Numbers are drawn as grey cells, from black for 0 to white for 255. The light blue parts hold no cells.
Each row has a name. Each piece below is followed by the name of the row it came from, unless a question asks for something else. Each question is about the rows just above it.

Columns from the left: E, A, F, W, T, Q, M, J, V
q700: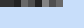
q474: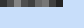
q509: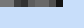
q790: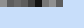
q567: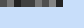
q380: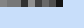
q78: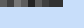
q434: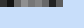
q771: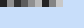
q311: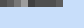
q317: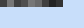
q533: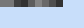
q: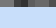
q509
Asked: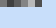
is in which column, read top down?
Q
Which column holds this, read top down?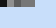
A
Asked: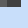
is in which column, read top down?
T
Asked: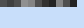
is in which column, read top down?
J
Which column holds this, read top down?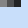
J
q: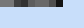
q509

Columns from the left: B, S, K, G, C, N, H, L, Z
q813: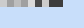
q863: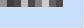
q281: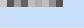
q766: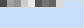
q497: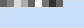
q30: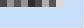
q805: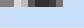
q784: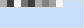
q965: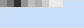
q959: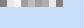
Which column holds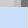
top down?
H
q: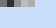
q965
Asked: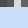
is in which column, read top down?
Z

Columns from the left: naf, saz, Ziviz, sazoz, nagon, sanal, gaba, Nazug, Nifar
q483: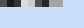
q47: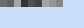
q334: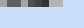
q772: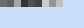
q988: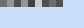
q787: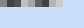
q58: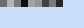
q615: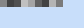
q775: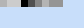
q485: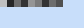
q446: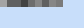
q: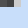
q772
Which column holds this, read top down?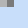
Nazug
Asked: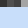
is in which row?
q47
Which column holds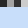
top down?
gaba
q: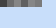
q446

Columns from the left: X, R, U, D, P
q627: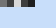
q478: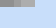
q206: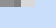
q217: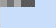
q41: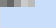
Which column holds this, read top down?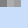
U
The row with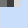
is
q627
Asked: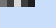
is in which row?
q627

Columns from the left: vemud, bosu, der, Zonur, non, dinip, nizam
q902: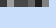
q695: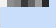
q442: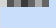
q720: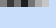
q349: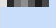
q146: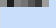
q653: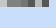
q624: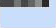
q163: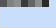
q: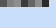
q163
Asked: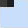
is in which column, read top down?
Zonur
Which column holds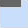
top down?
non
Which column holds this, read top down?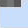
non

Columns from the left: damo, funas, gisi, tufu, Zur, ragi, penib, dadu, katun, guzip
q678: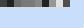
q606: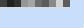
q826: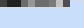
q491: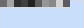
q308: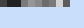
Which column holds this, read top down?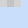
katun
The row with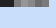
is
q308
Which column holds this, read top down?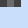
damo
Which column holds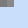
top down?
dadu
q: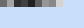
q491
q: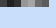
q606
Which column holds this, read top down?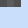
guzip

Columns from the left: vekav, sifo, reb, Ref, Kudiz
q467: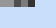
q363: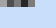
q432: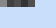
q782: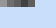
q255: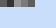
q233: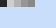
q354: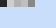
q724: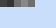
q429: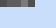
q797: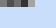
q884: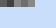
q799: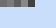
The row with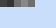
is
q724
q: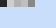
q354
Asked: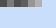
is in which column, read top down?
reb
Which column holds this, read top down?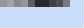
vekav
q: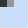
q255
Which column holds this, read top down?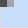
Kudiz

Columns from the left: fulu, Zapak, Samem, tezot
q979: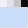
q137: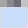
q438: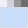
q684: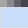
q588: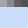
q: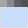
q588
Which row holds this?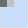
q137
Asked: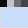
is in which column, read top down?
tezot
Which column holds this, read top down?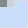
Zapak
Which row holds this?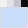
q979

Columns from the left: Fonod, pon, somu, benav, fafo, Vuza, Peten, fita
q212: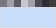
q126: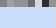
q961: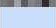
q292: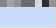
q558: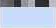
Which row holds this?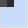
q212
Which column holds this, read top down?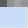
somu

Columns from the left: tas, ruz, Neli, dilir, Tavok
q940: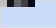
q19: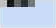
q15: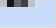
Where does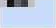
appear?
q15
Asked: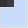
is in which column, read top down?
dilir

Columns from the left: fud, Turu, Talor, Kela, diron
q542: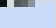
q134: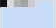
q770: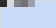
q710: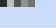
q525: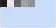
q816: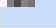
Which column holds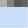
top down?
Talor
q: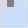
q770
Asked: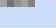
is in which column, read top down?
Kela

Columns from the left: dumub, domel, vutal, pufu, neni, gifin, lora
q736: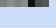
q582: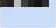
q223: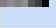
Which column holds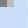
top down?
vutal
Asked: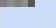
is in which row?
q223
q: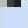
q582

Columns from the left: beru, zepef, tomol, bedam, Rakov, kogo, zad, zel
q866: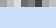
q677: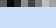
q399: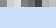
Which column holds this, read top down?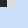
tomol
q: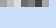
q866
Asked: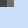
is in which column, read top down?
Rakov
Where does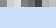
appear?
q399
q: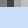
q866
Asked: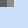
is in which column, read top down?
beru

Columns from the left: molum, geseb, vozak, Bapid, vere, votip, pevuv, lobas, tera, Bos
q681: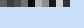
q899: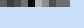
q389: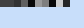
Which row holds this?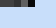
q389
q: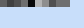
q899
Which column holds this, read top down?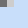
tera
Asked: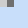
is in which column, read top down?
tera
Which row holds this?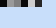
q389
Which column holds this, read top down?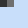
Bos

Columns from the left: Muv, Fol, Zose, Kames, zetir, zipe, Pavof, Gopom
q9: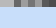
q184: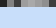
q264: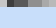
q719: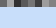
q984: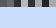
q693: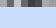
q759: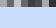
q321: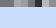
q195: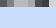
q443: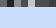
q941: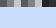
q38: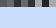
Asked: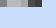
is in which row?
q195
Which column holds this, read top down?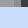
zipe
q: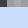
q184
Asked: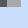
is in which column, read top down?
Muv
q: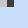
q264

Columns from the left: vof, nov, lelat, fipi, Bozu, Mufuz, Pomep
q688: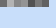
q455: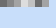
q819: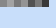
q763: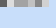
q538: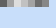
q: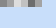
q455
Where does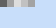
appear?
q538

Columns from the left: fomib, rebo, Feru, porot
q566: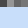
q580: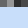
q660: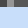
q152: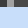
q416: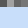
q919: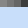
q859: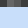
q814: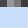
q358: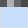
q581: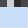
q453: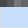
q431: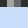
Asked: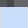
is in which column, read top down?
Feru
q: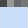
q566
